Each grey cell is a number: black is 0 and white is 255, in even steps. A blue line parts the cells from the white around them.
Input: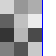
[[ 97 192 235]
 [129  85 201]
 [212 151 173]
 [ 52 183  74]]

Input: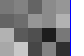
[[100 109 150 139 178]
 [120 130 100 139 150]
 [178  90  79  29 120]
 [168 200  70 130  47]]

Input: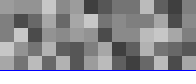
[[167 116 187 104 178  86 156 187  95  63 104 187  75 167]
 [156 147 147 199 138 156  63  86 116 116 187  95  63 127]
 [199 147 116 178  95  86 127 167  63  95 178 116 104  86]
 [127  75 104 167 104 167 199 116 138 127 127 167  75 138]
 [127 199  75 147 138 156 147  75 138 138 187 199 167 127]]

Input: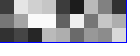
[[118 164 250 250  97 239 118 198 174]
 [ 60 229 208 198  60  28 186 129  49]
 [ 49  69  38 186 174 106 152 140 217]]

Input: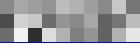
[[ 77 209 199 109 148 137 167  98 118 188]
 [137 167 158 148 188 177 158 137 199 118]
 [109 242  47 221 177 128 148  98 177 230]]

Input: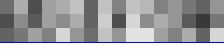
[[ 99 119 160 129 214 149 110 194 149 226 226 160 129 172  99 214]
 [ 78 140  90 160 140 172  99 205  78 214 140 172 149  90  57 119]
 [110 172  78 160 172 194  99 194 129 194 183 129 149 119  99 149]]
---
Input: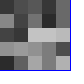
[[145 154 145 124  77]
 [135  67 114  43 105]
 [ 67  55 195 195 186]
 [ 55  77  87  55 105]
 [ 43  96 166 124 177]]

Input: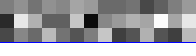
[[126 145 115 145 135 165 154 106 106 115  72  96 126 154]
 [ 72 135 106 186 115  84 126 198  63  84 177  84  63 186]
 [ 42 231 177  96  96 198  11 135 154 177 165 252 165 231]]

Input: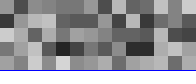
[[204 173  99 173 119 161 151 131  99  99  89 184  77  68]
 [161 131 204 140 213 140 151 173 109 161 173 184 109 173]
 [151  77 140 131 119 119 151  77 184  99 109 193 131 204]
 [119 161 193  89  36  68 119  89 140  45  45 173 193 161]
 [ 57 151 184 193  99  89  89 151  68 184  57 109 131  89]]

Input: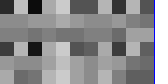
[[170 107 116 181 203 161 140 181 128  95  95]
 [152 140 140 161 191 161 140 161 152 116 107]
 [140 140 152 152 170 152 140 140 152 128 116]
 [128 128 116 128 116 116 128 128 107 161 161]
 [ 60 181  21 170 203  83  95 170  60 181  95]
 [ 42 191  12 170 203  83  83 181  51 181  83]]

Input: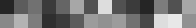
[[136 179 125  47  59  92 156 145 156 113  71 221 232 145]
 [ 37  92 113  59 101 167  81 221  81  59  37 125  81 167]]

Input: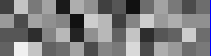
[[154  75 163 144 133  17 205 184  64 133 205 154 174 144 144]
 [ 98 240 196  98 109 163  75 133 121 217  75 174 154 109 121]
 [ 86  86  45 133 184  35 144 184  98 196  45  86  98 205 109]
 [ 64 196 121 163  26 174 144  64  86  17 109 163 121  75 109]]

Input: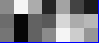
[[139 245 172  37 163  67  27]
 [117   7  98 139 245 205 151]
 [108   7  98  89 215 172 184]]

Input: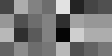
[[184  47  90 130   5 207 173 173]
 [151  80 109 130  47 163 151 151]
 [ 99 140 109 119 184  80  99 119]
 [ 69 173 130 109 226  35  69  80]]

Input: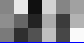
[[142 102  35 170  59 179]
 [133 232  16 211 133 161]
 [122  47  82 191  71 250]]
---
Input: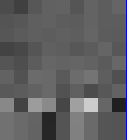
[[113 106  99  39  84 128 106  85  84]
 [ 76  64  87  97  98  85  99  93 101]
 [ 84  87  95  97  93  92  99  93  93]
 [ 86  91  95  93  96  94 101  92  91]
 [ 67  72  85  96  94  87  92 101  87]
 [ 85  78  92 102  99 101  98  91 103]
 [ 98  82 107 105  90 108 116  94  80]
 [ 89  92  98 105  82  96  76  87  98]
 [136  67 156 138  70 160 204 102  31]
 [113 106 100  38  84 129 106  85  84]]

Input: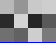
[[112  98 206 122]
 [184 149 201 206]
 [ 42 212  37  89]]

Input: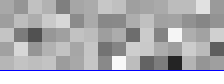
[[182 195 190 195 156 168 198 137 248 189  99 125  36 180 149 159]
 [168 149 193 178 127 166 171 199 192 159 165 170 188 188 225 154]
 [158 189 173 202 216 139 170 136 137 173 192 161 163 145 134 147]
 [196 124  81 151 160 194 188 158 172 109 203 131 245 174 162 208]
 [161 215 149 178 194 166 197 115 133 206 201 172 158 204 187  94]]

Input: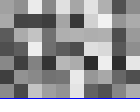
[[139  73 196 159 147 228  98  81 134 173]
 [161 144 235 136 224 166 226 176  80 140]
 [169  69  70  62 165  55 209 242 149 171]
 [ 91 171 195 113 175 178 174 176  77 154]
 [ 79  94 238 111  92  77 223 217  88 142]
 [136  63 130  52 183 172  44 238  47 230]
 [ 63 146 137 114 117 233 151 168 103  79]]

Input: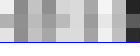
[[227 143 194 167 219 219 164 240 191  43]
 [239 139 195 143 214 218 168 245 190  36]
 [177 144 187 156 186 218 156 231 185  92]]

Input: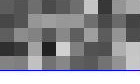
[[131 127 193 114 135  95  89 115 147 199]
 [ 93  83 110  74  89 110 196  55 148 169]
 [ 71  83 150 158 151 152 111  73 106  67]
 [ 94 140 130  88 136  94 158  92 148  77]
 [ 47  59 163  33 209 127  82  79 175 197]]

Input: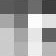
[[203 177 238 182]
 [ 90  84 107  62]
 [167 121 252 225]
 [204 164 230  96]]

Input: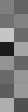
[[174  80]
 [127  99]
 [113 130]
 [197 106]
 [ 28 165]
 [147 101]
 [106 150]
 [ 93 153]]
